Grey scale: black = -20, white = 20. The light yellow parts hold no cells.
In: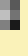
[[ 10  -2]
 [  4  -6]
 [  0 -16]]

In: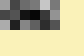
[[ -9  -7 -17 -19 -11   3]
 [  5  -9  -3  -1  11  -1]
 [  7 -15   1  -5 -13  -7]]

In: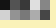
[[ 13   3  -1   7  -9]
 [-17  -7 -11  15   1]]

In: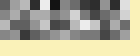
[[  1   7  -3   7   7  -1   3  13  -1  -9  -3   1  13]
 [ -5   5   9 -13  17 -17   1  -3 -11 -13   3 -13  15]
 [  1   3 -11  -5  -1   3   7   1  -1  -1  -9  -3   5]
 [  9  -5  -5   3  11  -9  -7   9  17  11  -7   7  -3]]

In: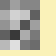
[[  9  15  -1  -3]
 [  7  13  11  -5]
 [  3   9  -7   5]
 [ -1   5   1   1]
 [ -5 -11   7  -1]]

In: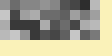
[[  9  11   3 -11  -7  -9  -5  11  -5  -1]
 [  3  -3   1   1   3   1  -7  -9 -13   9]
 [ 11  -9   5   7  -3  -3  -5   5  -1   5]
 [  7 -11 -11 -11   7  -7  -3  -9   7   9]]
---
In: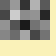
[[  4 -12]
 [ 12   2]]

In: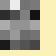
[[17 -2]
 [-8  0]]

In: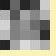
[[ -4 -14]
 [ -7   6]]

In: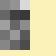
[[  3  14]
 [-10 -11]]

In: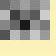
[[  1   5]
 [-10  -2]]

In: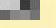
[[ 11 -11]
 [  1   2]]
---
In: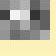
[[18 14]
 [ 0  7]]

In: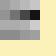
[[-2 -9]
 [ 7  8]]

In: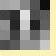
[[-13  15]
 [-14  12]]

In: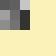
[[ -3 -12]
 [ -2 -12]]

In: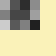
[[-9 -9]
 [-6  0]]

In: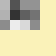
[[-12  -5]
 [ 17  14]]

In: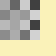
[[ 6  4]
 [ 6 11]]

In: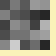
[[-6 -8]
 [ 2 -1]]
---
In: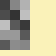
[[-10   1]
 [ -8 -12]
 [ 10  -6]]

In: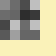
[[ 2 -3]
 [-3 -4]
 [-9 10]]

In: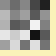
[[ 2 -3]
 [ 9  1]
 [ 8 -6]]

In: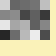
[[13 -4]
 [ 1  2]
 [16  6]]

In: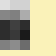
[[ 15  13]
 [  1   0]
 [-13 -10]]

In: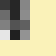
[[-11 -14]
 [ -3 -14]
 [  0  -7]]

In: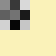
[[  2 -11]
 [ -5  -2]
 [ 13 -19]]
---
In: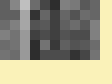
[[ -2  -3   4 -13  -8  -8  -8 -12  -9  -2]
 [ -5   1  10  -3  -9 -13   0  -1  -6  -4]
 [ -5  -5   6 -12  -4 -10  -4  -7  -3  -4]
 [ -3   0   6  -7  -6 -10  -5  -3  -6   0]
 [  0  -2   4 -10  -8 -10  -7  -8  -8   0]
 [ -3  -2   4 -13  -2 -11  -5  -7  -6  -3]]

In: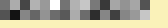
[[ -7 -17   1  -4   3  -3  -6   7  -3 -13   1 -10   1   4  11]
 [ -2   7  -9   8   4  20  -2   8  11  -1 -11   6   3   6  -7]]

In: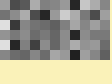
[[  1  -3  -4   1  -3   6   4 -15   5   1  -5]
 [  5  -8  -6   7   0   1   4 -14  11   7   1]
 [ -2   2   7  -8 -14   4  12   7  -1  -8   5]
 [ 15 -11   1  -2  -3  -5   0   6   1   5   1]
 [  3  -1   2  -3  -1  -4   2 -14   2  -1  -1]
 [ 15 -14   0 -10   2  -4   2   7   3   4  -3]]

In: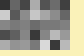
[[  7   3   4  -1  14 -11   9]
 [-12  -4  -9   7  -7  -3 -10]
 [ 12  -6   2  11   6   2  -4]
 [  1  -1   0  -3  -1  -1   0]
 [ -8  -5   1 -11   1   9   4]]

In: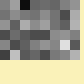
[[-10  10  -6  -4  -8  -1   1   8]
 [  0   5 -18  -4  -3  -4   0   3]
 [ -2   2  -1  -2   2  -2  -8   7]
 [  3  -5   7   2   5  -2  -5   8]
 [ -8  -3  -6  -8  -8   2   3   0]
 [  1  -8  -5   0   3   1  15  -6]]

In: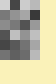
[[ -2  -5  -3   9]
 [ 13  -9  12   9]
 [ -1   3   6 -11]
 [  2  -1  -7   4]
 [ -7  10   3  10]
 [ -9  -6  -2   6]]

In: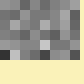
[[-12  10   0  -3  -9   2   3  -7]
 [  3   2  -4   1  -3   0   2   5]
 [ -2  -3   3  -1  -1   1   6  -5]
 [ -1   6   1  -1   7   1   5  -4]
 [  0  -1  -4   2  -2  -5   3  -2]
 [  4   3   1   1  11  -1  -1   3]]
